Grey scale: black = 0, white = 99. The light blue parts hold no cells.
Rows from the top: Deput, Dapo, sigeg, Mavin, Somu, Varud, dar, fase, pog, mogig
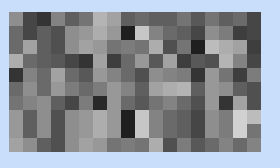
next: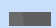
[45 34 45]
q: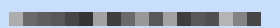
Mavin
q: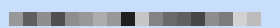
fase
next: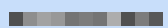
[41 51 41]

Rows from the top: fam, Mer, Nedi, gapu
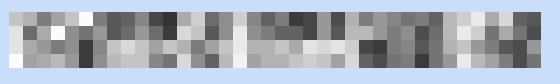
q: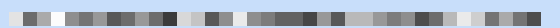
Mer
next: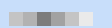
[69 69 76]
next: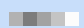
[48 34 38]
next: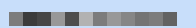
[72 80 91]

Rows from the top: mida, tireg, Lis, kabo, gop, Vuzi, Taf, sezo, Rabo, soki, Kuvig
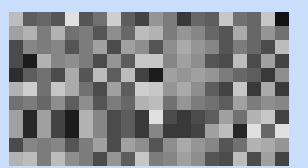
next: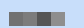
[40 73 69]
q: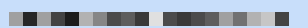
sezo

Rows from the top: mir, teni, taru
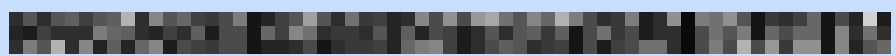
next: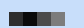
[29 69 29]
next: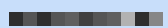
[33 40 25]
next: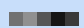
[18 25 40]
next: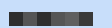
[37  8 29]
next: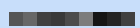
[33 62 33]
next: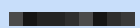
[22 25 14]
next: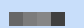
[11 18 29]

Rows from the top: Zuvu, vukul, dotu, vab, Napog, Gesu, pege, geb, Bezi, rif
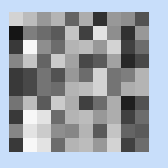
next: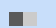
[67 25 42]
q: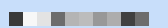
geb
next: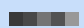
[42 82 45]
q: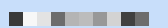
rif

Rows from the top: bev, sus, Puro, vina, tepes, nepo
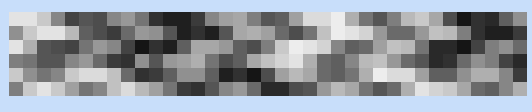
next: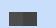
[45 59 52]
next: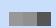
[12 19 12]
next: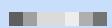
[33 49 72]
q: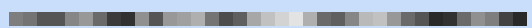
vina

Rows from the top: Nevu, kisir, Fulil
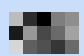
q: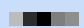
Nevu
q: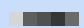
Fulil
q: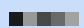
kisir

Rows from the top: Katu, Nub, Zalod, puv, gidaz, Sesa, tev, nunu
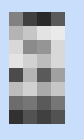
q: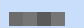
tev
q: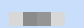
Zalod

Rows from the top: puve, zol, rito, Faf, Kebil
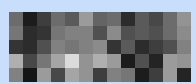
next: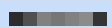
[35 17 24]
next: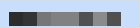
[35 31 42]
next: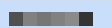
[35 17 24]
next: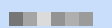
[11 31 14]

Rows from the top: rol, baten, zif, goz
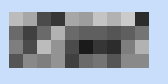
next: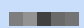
[33 53 53]
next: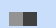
[41 45 33]

